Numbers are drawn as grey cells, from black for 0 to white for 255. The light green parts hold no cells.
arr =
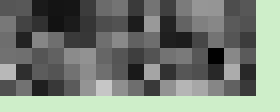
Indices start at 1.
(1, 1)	86
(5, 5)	114
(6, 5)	91
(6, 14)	134
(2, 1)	120
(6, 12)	181
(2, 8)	82
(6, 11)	146
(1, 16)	87
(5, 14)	40
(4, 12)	122
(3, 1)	110
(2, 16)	82
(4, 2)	111
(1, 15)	77
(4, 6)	146
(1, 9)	58
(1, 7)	107
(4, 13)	87
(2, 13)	128
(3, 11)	31
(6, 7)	198
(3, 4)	111
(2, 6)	53
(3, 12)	28
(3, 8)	137
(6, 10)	57
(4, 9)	62

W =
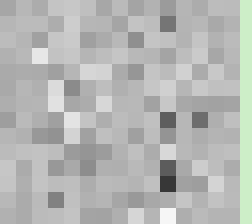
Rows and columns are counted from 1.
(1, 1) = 166
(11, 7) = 176
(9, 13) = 173
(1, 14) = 188
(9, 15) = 178
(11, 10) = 177
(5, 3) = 171
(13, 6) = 177
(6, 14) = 192
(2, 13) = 183
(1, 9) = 164
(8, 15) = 191
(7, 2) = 180
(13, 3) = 186
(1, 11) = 155
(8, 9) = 183
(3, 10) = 196
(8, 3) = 175
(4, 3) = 231
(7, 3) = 181
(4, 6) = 181
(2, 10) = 189
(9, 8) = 184
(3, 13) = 196
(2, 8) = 165
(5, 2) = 172
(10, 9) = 191
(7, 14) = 162
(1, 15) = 187
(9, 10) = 189
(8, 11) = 94
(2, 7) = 181
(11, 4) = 152
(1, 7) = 167
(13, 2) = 171
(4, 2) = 184
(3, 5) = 202
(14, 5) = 195

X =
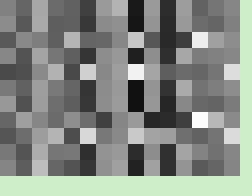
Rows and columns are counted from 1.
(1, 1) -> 129
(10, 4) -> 118
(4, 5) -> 95
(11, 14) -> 101
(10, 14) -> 113
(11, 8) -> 160
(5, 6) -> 208
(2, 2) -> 88
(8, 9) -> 154
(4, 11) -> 47
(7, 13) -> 104
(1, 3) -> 167
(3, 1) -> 89
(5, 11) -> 94
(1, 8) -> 179
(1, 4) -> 107
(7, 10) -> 151
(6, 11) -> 51
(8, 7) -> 64
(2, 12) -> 153
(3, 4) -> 95
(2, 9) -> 22
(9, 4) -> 180
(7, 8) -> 155
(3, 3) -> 126
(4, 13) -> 124
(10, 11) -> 48
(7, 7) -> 141
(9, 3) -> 157
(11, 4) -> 102
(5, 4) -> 178
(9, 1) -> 85
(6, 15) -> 141
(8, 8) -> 134
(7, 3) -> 157

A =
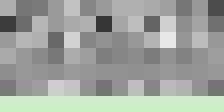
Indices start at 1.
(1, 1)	173
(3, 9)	151
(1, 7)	153
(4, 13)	144
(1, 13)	152
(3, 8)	135
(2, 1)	60
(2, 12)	142
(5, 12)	144
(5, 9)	143
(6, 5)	195
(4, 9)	139
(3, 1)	154
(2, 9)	190
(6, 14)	116
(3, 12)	149
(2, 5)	169
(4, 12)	129
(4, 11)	145
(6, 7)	116
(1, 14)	76
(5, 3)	148
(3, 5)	209
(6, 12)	178
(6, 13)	146
